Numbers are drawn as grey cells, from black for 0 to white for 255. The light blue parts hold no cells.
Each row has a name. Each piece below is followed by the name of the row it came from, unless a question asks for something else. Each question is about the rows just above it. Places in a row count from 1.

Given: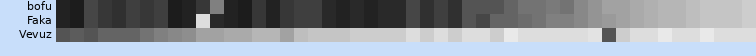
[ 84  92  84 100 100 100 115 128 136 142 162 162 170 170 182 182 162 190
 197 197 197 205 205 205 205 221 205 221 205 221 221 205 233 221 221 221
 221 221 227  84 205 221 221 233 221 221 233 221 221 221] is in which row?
Vevuz
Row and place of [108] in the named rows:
Faka, 34
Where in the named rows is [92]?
Vevuz, 2
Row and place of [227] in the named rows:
Vevuz, 39
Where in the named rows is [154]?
Faka, 40
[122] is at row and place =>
bofu, 36

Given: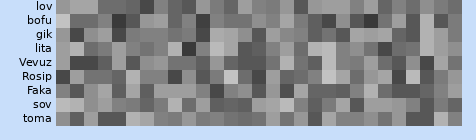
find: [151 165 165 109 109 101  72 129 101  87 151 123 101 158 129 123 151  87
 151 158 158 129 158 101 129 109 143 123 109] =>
lov
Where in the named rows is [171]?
gik, 12
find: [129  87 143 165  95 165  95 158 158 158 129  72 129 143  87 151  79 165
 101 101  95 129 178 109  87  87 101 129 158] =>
Faka
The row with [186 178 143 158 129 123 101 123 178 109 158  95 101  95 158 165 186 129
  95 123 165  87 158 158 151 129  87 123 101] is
sov
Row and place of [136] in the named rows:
gik, 17
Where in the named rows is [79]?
Faka, 17

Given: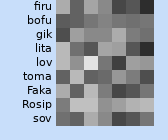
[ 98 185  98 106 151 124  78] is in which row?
toma
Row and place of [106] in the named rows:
toma, 4
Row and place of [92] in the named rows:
bofu, 1
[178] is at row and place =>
Rosip, 6
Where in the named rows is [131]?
bofu, 4
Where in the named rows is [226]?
lov, 3

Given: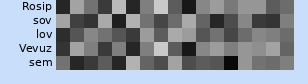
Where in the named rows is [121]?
Rosip, 13
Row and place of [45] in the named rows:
lov, 1
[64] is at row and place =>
sov, 2
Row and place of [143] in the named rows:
Vevuz, 15

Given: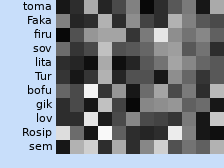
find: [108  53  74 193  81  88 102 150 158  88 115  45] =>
sov
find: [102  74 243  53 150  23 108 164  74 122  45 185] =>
bofu
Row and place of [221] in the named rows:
Rosip, 1
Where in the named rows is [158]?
sov, 9
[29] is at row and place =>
lov, 4
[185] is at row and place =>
bofu, 12

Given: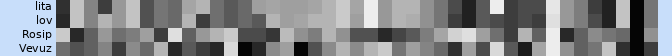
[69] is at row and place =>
Rosip, 25
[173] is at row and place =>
lov, 26
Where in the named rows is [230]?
lita, 36
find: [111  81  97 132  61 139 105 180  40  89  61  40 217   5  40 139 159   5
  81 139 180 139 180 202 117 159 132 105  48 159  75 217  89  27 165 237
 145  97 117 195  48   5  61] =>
Vevuz
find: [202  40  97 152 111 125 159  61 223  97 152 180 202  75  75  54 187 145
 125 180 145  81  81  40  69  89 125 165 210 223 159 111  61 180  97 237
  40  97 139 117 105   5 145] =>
Rosip
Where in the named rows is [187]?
Rosip, 17
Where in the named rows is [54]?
Rosip, 16

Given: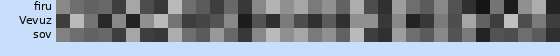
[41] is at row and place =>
Vevuz, 4
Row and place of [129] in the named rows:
sov, 1
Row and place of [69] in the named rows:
Vevuz, 11
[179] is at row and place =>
firu, 16

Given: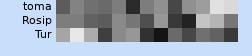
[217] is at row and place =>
toma, 13
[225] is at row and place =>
toma, 12
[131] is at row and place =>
toma, 2

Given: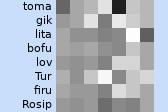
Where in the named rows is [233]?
gik, 5
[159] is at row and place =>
bofu, 2
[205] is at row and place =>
gik, 6
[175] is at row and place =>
Tur, 1
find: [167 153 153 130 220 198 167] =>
firu
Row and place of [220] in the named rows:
firu, 5

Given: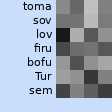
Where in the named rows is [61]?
sem, 4
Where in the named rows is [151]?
bofu, 1
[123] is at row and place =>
sov, 4
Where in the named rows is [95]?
sem, 3

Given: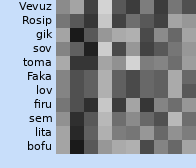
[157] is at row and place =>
toma, 10
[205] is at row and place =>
sov, 4

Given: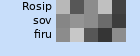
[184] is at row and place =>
Rosip, 1
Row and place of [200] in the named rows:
firu, 2
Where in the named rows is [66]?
Rosip, 5
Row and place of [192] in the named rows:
Rosip, 4
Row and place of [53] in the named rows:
firu, 4
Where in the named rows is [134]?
sov, 1
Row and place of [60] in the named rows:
sov, 5

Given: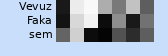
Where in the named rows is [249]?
Vevuz, 3
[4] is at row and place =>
sem, 4
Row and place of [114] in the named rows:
Faka, 7
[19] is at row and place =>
Faka, 1
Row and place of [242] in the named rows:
Faka, 3
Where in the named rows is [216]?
Faka, 2
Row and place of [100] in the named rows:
sem, 1

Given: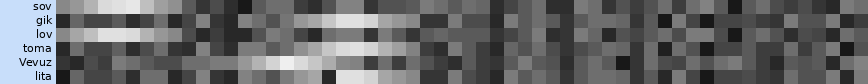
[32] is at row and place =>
toma, 44
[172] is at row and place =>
Vevuz, 20
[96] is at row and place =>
toma, 5
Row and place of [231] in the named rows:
sov, 6
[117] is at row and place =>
gik, 17
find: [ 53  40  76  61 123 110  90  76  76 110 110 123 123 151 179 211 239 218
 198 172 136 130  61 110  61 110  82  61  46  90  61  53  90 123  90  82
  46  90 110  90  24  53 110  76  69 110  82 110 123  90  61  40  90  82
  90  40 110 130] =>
Vevuz

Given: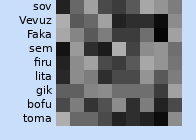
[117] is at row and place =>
firu, 9
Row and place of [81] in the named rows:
bofu, 4
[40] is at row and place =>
lita, 1
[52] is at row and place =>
bofu, 3
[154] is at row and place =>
sem, 2

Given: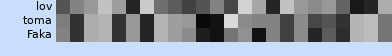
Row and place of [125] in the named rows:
toma, 1
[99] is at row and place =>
lov, 21
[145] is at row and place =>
Faka, 14
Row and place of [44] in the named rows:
Faka, 21

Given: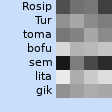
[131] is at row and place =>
toma, 2
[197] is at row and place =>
bofu, 4
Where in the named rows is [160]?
gik, 2

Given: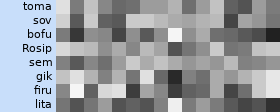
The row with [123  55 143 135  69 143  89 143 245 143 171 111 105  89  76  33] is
bofu
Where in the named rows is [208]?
sov, 1
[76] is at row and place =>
bofu, 15

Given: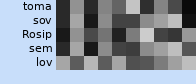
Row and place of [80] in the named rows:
lov, 6
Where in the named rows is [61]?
sem, 6

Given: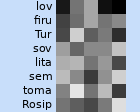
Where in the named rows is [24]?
lov, 1
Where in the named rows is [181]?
lita, 2
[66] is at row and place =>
firu, 1
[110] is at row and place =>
firu, 2
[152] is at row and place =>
lita, 4
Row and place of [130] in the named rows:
toma, 1

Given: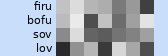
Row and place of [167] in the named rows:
lov, 6
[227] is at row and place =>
bofu, 7
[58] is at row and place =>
lov, 4

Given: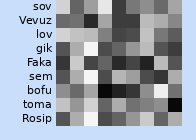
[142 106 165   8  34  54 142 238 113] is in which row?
bofu
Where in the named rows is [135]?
Vevuz, 9
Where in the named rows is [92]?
lov, 9
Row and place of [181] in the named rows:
sem, 5

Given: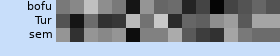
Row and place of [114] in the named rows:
Tur, 7
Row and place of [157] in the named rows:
Tur, 13
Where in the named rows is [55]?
Tur, 5

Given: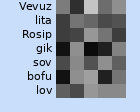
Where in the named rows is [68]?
Rosip, 2
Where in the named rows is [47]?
Vevuz, 2
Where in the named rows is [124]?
Vevuz, 1
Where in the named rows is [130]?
gik, 5

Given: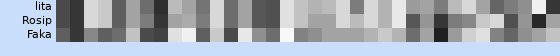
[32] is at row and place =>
Faka, 28
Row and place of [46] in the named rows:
lita, 8
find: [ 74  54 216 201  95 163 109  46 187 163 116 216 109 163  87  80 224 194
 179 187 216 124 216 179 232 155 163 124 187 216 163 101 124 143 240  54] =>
lita
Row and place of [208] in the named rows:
Faka, 30
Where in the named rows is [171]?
Rosip, 10
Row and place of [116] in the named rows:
lita, 11

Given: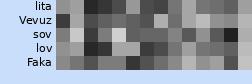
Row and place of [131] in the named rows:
sov, 9
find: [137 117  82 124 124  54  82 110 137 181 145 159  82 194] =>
Faka
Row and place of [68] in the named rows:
lita, 8
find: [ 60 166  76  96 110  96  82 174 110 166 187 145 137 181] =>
Vevuz
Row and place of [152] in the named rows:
lita, 6

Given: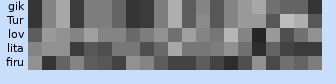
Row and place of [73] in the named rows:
firu, 18
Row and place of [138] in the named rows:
Tur, 13

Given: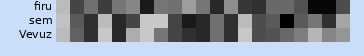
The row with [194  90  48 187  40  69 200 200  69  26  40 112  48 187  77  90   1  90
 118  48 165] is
sem
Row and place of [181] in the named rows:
Vevuz, 19
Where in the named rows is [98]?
Vevuz, 2
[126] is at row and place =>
Vevuz, 18
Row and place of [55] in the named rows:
firu, 14
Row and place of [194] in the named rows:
sem, 1

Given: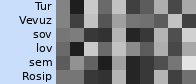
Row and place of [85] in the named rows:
Vevuz, 4
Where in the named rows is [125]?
sov, 2

